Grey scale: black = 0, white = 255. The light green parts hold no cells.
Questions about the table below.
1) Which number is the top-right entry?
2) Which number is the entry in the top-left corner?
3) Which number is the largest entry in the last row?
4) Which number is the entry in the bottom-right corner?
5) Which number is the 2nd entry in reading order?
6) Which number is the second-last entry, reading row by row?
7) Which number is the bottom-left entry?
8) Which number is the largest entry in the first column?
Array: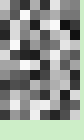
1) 129
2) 208
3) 238
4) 208
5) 97
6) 78
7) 57
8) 218

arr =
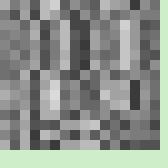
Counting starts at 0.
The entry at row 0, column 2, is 152
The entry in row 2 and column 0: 142
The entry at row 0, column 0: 174
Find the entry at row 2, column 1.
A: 142
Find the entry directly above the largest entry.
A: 208
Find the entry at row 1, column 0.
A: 123
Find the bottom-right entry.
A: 82
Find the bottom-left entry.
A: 174
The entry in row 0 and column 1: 123
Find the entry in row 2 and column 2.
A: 103
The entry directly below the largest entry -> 208
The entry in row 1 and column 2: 162
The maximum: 218
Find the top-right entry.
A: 112

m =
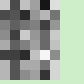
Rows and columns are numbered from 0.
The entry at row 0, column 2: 193
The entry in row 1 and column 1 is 84
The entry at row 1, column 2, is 43
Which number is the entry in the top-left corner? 202
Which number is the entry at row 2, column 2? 116
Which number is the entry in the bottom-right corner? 213
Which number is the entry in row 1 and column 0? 74
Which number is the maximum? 245
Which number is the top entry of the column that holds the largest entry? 22
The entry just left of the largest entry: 193
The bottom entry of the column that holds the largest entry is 52
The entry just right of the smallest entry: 222
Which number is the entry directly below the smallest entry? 182

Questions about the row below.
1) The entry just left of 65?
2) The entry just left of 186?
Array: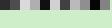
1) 209
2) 65

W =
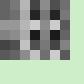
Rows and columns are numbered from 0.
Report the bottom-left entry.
89
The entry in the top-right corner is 111
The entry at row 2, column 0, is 151
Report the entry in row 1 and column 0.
100
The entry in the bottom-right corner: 89
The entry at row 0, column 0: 100
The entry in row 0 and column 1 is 120
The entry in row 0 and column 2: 182

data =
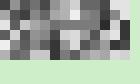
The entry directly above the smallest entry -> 64
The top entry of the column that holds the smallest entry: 73
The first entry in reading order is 64
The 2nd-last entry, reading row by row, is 218
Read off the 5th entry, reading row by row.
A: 73
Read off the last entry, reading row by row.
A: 209
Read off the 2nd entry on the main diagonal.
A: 84
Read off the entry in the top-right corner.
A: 227
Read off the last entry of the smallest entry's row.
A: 54
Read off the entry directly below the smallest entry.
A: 199
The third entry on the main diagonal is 199
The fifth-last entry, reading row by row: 156
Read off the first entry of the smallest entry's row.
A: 227
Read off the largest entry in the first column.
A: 238
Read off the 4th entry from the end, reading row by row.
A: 178
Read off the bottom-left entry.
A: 178
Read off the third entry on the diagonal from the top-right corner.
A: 44
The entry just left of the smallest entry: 123
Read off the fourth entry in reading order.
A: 113
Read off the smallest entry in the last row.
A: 54
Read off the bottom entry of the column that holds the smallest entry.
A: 167

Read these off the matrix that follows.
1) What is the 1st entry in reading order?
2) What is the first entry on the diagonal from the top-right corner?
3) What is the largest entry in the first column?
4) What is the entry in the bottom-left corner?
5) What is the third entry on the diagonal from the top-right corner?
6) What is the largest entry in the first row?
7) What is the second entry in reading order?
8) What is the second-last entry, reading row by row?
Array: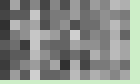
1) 59
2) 175
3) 91
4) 69
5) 144
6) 186
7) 165
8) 134

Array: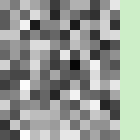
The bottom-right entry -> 123
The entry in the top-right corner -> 230
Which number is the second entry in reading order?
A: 123
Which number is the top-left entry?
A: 166
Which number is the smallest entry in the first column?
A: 48
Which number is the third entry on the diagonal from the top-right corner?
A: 155
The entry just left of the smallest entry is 102
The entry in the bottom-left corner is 81
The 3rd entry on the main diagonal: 242
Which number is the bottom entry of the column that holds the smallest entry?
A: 230
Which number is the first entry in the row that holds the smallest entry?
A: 209
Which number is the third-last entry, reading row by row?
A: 166
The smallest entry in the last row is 60
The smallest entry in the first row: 60
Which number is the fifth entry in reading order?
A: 134
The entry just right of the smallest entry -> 145
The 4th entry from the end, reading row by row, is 123
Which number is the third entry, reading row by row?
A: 199
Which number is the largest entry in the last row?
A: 252
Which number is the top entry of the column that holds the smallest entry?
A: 177

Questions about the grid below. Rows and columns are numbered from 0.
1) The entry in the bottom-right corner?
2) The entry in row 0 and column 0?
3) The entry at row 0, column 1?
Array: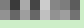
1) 114
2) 125
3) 58

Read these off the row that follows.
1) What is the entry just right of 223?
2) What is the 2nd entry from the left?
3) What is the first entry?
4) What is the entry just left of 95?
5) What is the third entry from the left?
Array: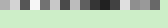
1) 143
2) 211
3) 176
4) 188
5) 86
